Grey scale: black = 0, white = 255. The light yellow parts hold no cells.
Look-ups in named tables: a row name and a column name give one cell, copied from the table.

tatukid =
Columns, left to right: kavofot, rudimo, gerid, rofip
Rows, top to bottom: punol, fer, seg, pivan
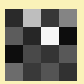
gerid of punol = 55
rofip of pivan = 49
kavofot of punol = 42
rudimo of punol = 190
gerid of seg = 52
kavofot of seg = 13
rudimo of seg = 73
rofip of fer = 13
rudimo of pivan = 57

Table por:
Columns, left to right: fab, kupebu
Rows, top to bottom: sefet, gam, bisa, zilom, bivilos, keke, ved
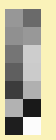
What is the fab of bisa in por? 117
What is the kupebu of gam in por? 152
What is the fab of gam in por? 144
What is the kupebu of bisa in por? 205
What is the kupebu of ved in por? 252
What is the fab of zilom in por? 95
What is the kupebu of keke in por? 25
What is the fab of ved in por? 30
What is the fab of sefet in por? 151
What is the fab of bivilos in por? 60
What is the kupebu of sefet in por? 106
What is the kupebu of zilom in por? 203
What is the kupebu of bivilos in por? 176
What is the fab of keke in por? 178

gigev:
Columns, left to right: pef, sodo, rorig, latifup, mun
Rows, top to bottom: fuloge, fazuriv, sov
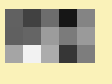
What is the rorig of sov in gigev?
172
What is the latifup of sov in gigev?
54
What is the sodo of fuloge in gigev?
65
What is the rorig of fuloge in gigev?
109
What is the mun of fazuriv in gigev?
154
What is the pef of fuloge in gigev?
97
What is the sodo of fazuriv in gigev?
101
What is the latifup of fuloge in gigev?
22
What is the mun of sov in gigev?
125
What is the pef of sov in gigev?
165
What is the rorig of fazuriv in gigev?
156
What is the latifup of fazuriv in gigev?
123
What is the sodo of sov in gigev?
242
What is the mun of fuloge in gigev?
132
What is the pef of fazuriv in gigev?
96
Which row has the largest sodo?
sov

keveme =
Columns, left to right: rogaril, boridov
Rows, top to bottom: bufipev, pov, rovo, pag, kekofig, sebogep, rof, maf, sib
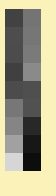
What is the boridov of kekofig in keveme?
79
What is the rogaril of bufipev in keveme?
66
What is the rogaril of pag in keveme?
64
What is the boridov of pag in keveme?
138
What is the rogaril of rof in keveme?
133
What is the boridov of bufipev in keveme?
116
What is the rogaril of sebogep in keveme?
119
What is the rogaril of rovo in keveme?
76
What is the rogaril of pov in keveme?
77
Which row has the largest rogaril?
sib

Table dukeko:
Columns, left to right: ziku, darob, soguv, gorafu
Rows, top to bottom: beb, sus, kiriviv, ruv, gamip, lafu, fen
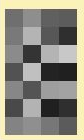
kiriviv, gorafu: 200
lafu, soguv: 32
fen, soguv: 119
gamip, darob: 84
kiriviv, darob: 52
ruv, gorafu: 32
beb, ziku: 111
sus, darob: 180
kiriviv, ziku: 139
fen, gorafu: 91
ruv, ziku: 82
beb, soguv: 96
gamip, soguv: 158

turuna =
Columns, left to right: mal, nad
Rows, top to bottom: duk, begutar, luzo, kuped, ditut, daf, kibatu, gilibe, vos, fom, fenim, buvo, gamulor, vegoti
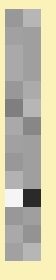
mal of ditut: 152
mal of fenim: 245
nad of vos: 159
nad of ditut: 171
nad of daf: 182
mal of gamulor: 169
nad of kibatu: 135
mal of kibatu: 169
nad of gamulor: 147
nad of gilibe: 159
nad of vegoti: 182
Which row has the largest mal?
fenim

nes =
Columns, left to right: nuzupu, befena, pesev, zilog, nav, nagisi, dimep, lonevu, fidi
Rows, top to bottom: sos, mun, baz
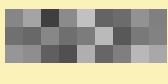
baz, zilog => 80
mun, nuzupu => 112
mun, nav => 124
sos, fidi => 128
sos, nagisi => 100
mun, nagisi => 186
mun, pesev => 135
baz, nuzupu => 150
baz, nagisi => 102
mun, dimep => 88
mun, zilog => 111
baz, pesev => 95
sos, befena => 164
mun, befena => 104
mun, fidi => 130
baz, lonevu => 184
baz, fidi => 168
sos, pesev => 63
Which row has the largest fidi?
baz

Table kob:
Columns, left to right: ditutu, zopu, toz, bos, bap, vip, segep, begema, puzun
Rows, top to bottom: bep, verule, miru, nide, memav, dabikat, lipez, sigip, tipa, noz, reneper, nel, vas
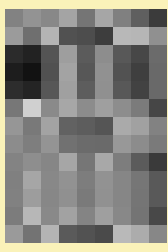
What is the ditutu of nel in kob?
124
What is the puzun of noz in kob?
89
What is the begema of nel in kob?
116
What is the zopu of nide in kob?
18
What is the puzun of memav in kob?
105
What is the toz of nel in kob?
137
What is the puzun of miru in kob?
107
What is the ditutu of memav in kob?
45
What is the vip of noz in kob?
146
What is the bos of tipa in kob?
166
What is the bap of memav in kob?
93
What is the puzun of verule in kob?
144
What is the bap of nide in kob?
87

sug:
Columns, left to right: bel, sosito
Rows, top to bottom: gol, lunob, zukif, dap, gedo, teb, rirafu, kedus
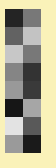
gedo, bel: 153
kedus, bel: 154
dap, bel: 133
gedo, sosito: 58
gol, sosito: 120
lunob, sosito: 195
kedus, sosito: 26
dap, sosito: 51
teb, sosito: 166
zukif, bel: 199
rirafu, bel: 227
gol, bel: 36
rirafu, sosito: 89
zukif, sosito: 120
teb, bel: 22
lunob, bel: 98

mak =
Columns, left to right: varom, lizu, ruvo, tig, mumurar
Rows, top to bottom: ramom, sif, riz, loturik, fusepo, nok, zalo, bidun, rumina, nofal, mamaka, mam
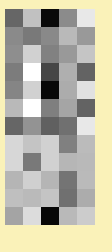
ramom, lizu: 193
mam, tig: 185
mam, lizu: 220
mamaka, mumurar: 172
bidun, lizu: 196
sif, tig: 185
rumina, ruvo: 209
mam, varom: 164
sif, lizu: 121
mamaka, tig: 112
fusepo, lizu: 209
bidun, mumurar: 187
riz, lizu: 209
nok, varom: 185
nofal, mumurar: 186
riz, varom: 142
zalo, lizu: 147
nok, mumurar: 99

